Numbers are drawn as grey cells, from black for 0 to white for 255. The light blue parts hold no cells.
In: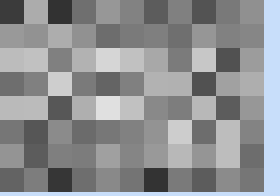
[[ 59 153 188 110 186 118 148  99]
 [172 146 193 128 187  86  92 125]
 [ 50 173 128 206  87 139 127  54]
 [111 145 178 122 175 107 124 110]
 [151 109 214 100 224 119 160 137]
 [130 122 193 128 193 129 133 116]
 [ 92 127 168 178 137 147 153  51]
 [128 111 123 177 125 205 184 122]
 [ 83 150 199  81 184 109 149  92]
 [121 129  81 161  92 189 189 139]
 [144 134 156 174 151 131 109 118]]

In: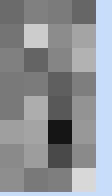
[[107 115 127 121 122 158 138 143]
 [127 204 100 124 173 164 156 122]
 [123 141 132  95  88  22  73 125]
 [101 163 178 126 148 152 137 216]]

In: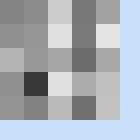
[[132 143 180 144 148]
 [139 150 151  57 130]
 [203 223 165 223 185]
 [121 123 109 172 112]
 [161 228 167 192 194]]

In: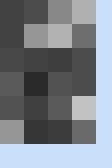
[[ 66  66  73  91  83 150]
 [ 77 149  66  42  65  54]
 [135 178  62  82  91  60]
 [176 111  76  77 194 106]]

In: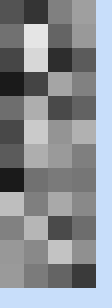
[[ 83 113  70  26 110  72  91  26 190 129 152 154]
 [ 52 229 215  68 174 202 174 113 127 182 137 123]
 [128 100  45 165  73 148 154 122 169  74 195 100]
 [159 153  91 129  98 177 127 118 137 109 144  58]]

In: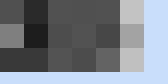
[[ 80 127  57]
 [ 42  29  57]
 [ 81  77  83]
 [ 80  82  76]
 [ 81  71  99]
 [195 163 192]]

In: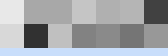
[[232 216]
 [168  49]
 [168 192]
 [197 130]
 [176 138]
 [181 117]
 [ 65 152]]

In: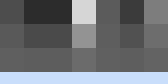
[[ 77  89  95]
 [ 44  74  93]
 [ 44  74  93]
 [214 147 107]
 [ 91  94  96]
 [ 59  81  94]
 [125 109  99]]
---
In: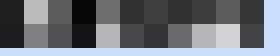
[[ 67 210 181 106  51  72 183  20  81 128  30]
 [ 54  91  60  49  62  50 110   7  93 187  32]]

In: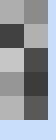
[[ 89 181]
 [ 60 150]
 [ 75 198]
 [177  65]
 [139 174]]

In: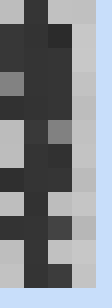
[[195  60  52 194]
 [199 193  53 190]
 [183  67  52  51]
 [197 189  50 190]
 [187  53  52  47]
 [195  49  52 189]
 [193 129  57 188]
 [189  53  51  49]
 [194  53  52 130]
 [200  53  52  55]
 [199  43  51  55]
 [192 193  53 189]]

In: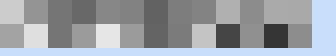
[[141  53 144  69 196 123 100 155 230 155 117 223 163]
 [169 170 140 176 131 125  98 130 135 104 117 148 204]]

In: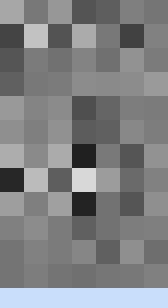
[[128 120 119 112 116 125 115]
 [110 143  96 134 123 129 115]
 [127 125 114  97 123 141 128]
 [143  85 114  35 159 127 158]
 [130 106 155 216  94 187  38]
 [146  85 121  32 171 137 173]
 [125 136  96  92 145 127 143]
 [123 125 100  79 139 132 153]
 [154 140 137 140 123 120  96]
 [122 146 111 131 113 123  85]
 [129  65 120 171  83 194  68]
 [117 126  93  84 152 120 166]]

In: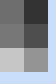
[[148 198]
 [ 78 119]
 [ 51 110]]
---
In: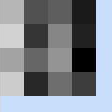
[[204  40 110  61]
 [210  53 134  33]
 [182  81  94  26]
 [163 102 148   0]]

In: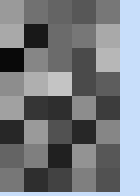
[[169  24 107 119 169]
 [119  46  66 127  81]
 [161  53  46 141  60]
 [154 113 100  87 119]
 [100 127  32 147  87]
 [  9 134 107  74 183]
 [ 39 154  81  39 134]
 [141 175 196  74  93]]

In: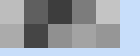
[[171  69 144 163 150]
 [189  95  61 124 196]]

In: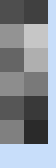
[[128  42]
 [ 86  57]
 [ 78  64]
 [141 121]
 [101 175]
 [147 198]]

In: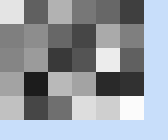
[[163  28 185 163  41  49]
 [193  70 111 221 207 251]
 [228  96 178 119 103  63]
 [127 141 103  70 170 127]
 [133 155  57  84 236  96]]

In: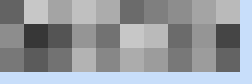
[[141  55  84 149 114 199 186 107 149  69]
 [120  91 114 179 135 172 156 120 156  99]
 [ 99 199 164 192 172 107 127 141 164 186]]

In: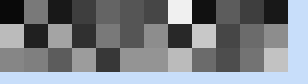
[[187  32 164  48 121  85 141  40 200  70 107 141]
 [  9 121  24  62 100  85  70 240  17  92  62  24]
 [134 127  92 156  55 148 148 187 107  77 115 194]]
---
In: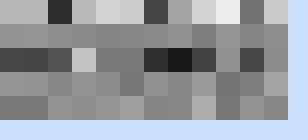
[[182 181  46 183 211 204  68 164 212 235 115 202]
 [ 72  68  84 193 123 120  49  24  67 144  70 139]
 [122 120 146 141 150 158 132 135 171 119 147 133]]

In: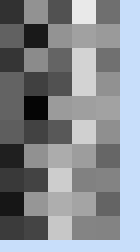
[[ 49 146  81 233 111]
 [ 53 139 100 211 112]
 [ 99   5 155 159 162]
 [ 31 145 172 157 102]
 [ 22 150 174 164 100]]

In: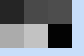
[[37 73 77]]

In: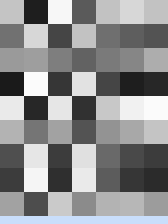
[[196  31 246  90 193 215 193]
 [154 158 125  99 122 135 172]
 [234  39 229  50 201 240 251]
 [ 79 230  59 224 104  73  60]
 [161  77 202 138 180 183 155]]

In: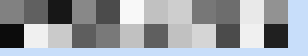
[[129  96  23 136  75 248 193 206 119 109 233 146]]

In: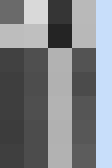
[[106 217  53 185]
 [ 65  79 178  83]
 [ 62  79 179  85]
 [ 63  76 178  92]]

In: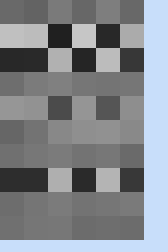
[[105  99 122 103 126 104]
 [ 40  41 177  37 188  55]
 [150 146  75 149  85 142]
 [112 119 123 115 119 106]
 [109 117 123 115 118 122]]

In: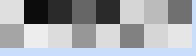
[[223  12  42 102  42 214 187 112]]

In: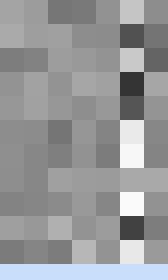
[[164 156 118 121 146 197 141]
 [125 130 157 153 147 201 100]
 [151 161 151 142 152  85 148]
 [143 135 127 146 124 247 132]
 [131 134 139 153 134 250 146]
 [123 133 124 183 147 232 154]]
